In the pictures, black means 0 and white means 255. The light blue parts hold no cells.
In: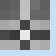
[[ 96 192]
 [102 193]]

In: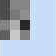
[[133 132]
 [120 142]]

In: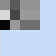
[[ 89 147]
 [ 69 154]]

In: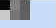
[[129  94]
 [117  97]]

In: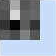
[[169  86]
 [215  98]]

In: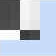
[[ 74 245]
 [ 75 244]]
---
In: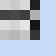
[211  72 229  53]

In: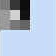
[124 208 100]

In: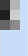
[ 56 207]

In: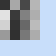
[ 51  58 104 172]

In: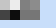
[197  13]

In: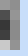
[153 149]

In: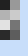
[ 33 203]

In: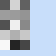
[ 88 155 137]

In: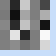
[127  16 194 125 214]
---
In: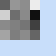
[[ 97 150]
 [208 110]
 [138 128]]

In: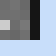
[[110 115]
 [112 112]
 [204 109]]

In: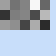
[[159 115]
 [ 51 126]
 [155 143]]

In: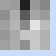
[[161 156]
 [143 173]
 [160 181]]

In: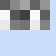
[[ 93 136]
 [248  85]
 [233 124]]

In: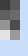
[[ 60  89]
 [ 95 106]
 [147  77]]

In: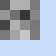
[[ 89 177]
 [151 112]
 [ 68 178]]

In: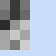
[[130  57]
 [111  56]
 [ 43 148]]
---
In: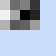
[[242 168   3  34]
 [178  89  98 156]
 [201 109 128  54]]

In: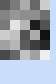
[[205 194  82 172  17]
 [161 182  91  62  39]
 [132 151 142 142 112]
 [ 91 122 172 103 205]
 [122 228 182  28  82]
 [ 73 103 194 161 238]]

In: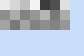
[[142 172 131 151 181 121 172]
 [163 121 163 131 142 131 151]
 [234 215 192 243  59  80 224]]

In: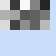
[[176 164  87  97 120]
 [218  66 142  97 185]
 [230  57 249 131  37]]

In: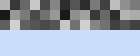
[[ 95 208  95  85  74  85 199 113 208 133 113  65  85  65]
 [180  56 104 199  74 133  45  85  45 122  65 190 143 122]
 [ 25 152 122  74 113 152  25 143 161  56 104  45 180 171]]

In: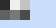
[[ 97 120  75]
 [ 44 239 195]]

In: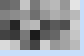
[[218 197 111  66 207 151 163 185]
 [ 66  57 121  27  90 102 163 197]
 [130 140 151 111 151 174 163 185]
 [ 90  37 174 185  66  90  78 207]
 [102 111 197 121 174 185 151 228]]

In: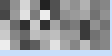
[[190 105  46 202  46 166 105 123  58 145 114]
 [237 154  70  93 166 225 166 134 190 123 134]
 [202 134 105 190 178 190 154 154  58 114 134]
 [ 81 145 213 145  34  81 166 145 178 123 134]
 [ 70 154 225 123 237  81 145 154 166 114 145]]
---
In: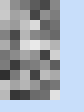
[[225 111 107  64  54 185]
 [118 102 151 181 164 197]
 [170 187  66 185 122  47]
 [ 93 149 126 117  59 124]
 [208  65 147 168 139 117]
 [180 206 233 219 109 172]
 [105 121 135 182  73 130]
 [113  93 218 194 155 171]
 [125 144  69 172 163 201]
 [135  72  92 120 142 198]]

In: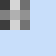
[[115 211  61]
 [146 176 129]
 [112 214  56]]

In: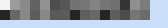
[[107 118  77  94  37 104  95  37  91  89 136  92 136 103  37]
 [123 143  52 113 117 132 119 115  86  77 146  99 138 155 243]]

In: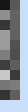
[[ 94  52]
 [124 118]
 [ 58 199]
 [ 94  63]
 [ 78 125]
 [ 81 155]
 [ 97 155]
 [ 98  54]
 [ 99 143]
 [ 89  23]]

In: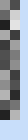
[[181  34]
 [116  86]
 [ 43 180]
 [ 81 141]
 [ 62 166]
 [142  75]
 [123  80]
 [160  58]
 [ 61 170]
 [227  32]
 [208 102]
 [ 77 153]]

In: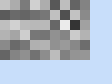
[[150 148 129 188 141 114 144 132 101]
 [109 136 154 145 179 176 119 106 138]
 [179 203 133 145 117 119 206 165 179]
 [161  52 235 103 185 184 187 209 191]
 [138 194  80 192 119 112 101 106  91]
 [131 100 190  88 173 208 123 172 196]]

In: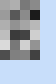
[[ 65 131 128  78]
 [147 208 120 218]
 [207  67  59 190]
 [184 165 146 175]
 [ 27 139  88 155]
 [138 121 175 166]]
